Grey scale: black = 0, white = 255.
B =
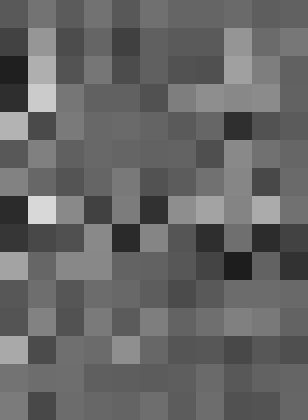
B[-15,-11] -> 89
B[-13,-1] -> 97
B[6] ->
[130, 103, 84, 101, 121, 82, 92, 113, 134, 72, 106]
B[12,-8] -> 107
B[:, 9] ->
[94, 107, 126, 139, 82, 113, 72, 171, 44, 98, 108, 121, 87, 98, 83]
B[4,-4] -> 102
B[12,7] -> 87
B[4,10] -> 91
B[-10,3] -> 104
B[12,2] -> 111
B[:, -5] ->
[101, 90, 82, 126, 90, 99, 92, 142, 85, 87, 75, 99, 85, 94, 92]
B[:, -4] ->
[101, 90, 80, 142, 102, 79, 113, 163, 46, 68, 89, 111, 87, 106, 109]
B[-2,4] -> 94
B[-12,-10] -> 203
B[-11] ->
[179, 74, 122, 104, 106, 100, 90, 102, 47, 82, 91]
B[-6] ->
[163, 102, 136, 136, 99, 98, 87, 68, 29, 98, 50]
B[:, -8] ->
[114, 101, 118, 97, 104, 104, 101, 65, 137, 136, 108, 122, 107, 95, 103]
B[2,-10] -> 175
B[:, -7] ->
[88, 64, 76, 97, 106, 101, 121, 124, 42, 99, 104, 91, 143, 94, 100]
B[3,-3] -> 136
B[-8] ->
[43, 216, 137, 65, 124, 49, 142, 163, 132, 171, 113]
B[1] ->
[66, 150, 76, 101, 64, 96, 90, 90, 149, 107, 119]
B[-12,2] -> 118

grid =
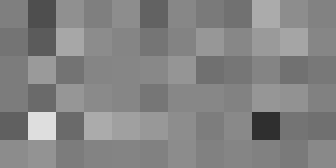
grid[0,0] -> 127
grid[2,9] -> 132
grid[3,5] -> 118
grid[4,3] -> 171
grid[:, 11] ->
[130, 134, 120, 129, 112, 137]
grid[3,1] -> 106
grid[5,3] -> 131
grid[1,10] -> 165
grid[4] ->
[96, 222, 106, 171, 160, 152, 141, 125, 137, 47, 116, 112]
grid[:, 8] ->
[113, 135, 118, 130, 137, 133]
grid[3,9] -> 150
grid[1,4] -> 133
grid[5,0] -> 140
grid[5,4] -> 132
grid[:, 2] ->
[144, 167, 115, 150, 106, 124]
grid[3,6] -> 135
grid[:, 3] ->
[127, 140, 133, 138, 171, 131]
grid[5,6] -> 140
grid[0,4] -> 141
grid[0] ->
[127, 78, 144, 127, 141, 98, 135, 122, 113, 171, 141, 130]

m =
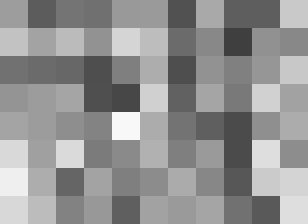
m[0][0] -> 157
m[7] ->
[216, 188, 130, 152, 95, 162, 154, 165, 113, 89, 222]
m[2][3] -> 78
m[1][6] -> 107
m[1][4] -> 213
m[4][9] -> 143
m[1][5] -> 189
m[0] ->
[157, 92, 116, 112, 153, 154, 81, 169, 94, 94, 201]
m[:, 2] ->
[116, 187, 103, 165, 142, 218, 101, 130]
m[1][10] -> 136
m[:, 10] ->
[201, 136, 200, 162, 172, 141, 212, 222]
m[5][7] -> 154
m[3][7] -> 165
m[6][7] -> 135
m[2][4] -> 127
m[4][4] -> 248
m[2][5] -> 173
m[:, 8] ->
[94, 63, 128, 121, 75, 75, 87, 113]
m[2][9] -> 150
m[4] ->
[164, 156, 142, 131, 248, 172, 115, 95, 75, 143, 172]

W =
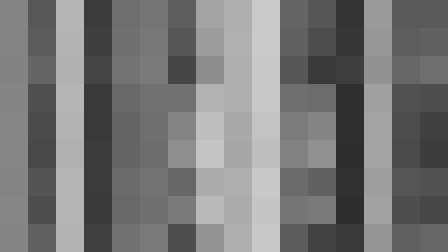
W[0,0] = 133
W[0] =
[133, 87, 181, 60, 110, 117, 93, 164, 175, 202, 101, 86, 52, 154, 89, 89]
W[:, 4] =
[110, 112, 115, 105, 100, 101, 107, 104, 114]
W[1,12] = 54
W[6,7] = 171
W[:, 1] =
[87, 91, 101, 80, 74, 72, 84, 77, 96]
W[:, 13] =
[154, 152, 146, 160, 164, 164, 158, 161, 149]
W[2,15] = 110
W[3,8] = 174
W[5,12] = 46
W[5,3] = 59
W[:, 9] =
[202, 202, 200, 200, 195, 190, 201, 197, 201]
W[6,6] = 103
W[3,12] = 47
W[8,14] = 97
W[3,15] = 77
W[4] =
[134, 74, 178, 57, 100, 111, 132, 190, 169, 195, 123, 133, 47, 164, 76, 65]
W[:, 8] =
[175, 176, 174, 174, 169, 167, 174, 171, 175]
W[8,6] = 78
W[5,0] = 134
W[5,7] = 196
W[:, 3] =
[60, 63, 69, 57, 57, 59, 59, 58, 64]
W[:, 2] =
[181, 180, 177, 182, 178, 176, 181, 181, 180]
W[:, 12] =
[52, 54, 62, 47, 47, 46, 49, 46, 57]
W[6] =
[132, 84, 181, 59, 107, 115, 103, 171, 174, 201, 106, 97, 49, 158, 85, 82]
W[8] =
[132, 96, 180, 64, 114, 121, 78, 148, 175, 201, 91, 66, 57, 149, 97, 102]
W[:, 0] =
[133, 132, 131, 133, 134, 134, 132, 134, 132]
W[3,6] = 113

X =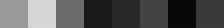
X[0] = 153
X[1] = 214
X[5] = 67

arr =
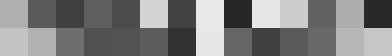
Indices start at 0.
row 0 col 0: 175
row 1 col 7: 230
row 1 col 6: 50
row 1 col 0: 194
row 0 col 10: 205
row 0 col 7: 232
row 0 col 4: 76

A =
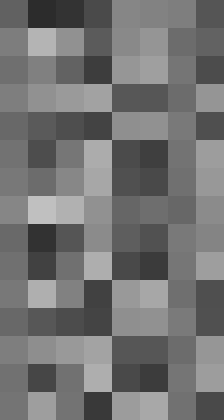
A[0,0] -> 97
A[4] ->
[104, 90, 78, 67, 143, 145, 121, 79]
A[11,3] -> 68
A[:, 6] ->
[126, 108, 117, 108, 121, 115, 112, 103, 121, 118, 111, 122, 108, 117, 113]
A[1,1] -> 180
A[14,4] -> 156
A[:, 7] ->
[85, 98, 76, 149, 79, 157, 152, 139, 132, 158, 79, 80, 150, 157, 73]
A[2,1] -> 128
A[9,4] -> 73
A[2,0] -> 111
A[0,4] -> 134
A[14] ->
[116, 158, 115, 57, 156, 168, 113, 73]
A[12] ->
[126, 142, 153, 163, 86, 86, 108, 150]
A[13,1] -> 70
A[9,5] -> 59
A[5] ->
[114, 77, 118, 172, 75, 63, 115, 157]
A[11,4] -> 143
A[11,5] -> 145
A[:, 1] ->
[44, 180, 128, 145, 90, 77, 108, 192, 50, 65, 175, 87, 142, 70, 158]
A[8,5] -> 81
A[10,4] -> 153
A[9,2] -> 112

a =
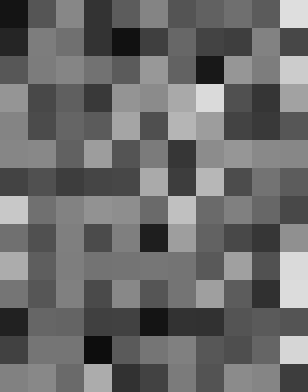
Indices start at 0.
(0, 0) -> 20
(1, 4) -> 17
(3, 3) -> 57
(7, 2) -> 130
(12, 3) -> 13
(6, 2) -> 61
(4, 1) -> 75
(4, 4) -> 165
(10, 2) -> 128
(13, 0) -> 129
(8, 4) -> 127
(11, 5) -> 20
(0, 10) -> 222
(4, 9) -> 57
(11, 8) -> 84
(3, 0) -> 149
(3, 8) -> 80
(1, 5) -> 63
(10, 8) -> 92
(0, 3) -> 51
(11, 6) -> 50
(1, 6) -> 103
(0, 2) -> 135
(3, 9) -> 53
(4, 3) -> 91
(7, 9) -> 103
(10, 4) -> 136
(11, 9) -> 90
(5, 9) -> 137
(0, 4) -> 92
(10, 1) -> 86
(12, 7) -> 87
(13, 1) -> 136
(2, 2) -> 133
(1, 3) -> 51

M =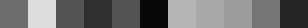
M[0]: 108
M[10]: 38
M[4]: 82
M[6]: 180

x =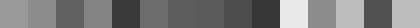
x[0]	154
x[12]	189
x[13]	81
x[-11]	58
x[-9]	93

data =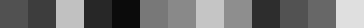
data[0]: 81
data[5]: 120
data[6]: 137
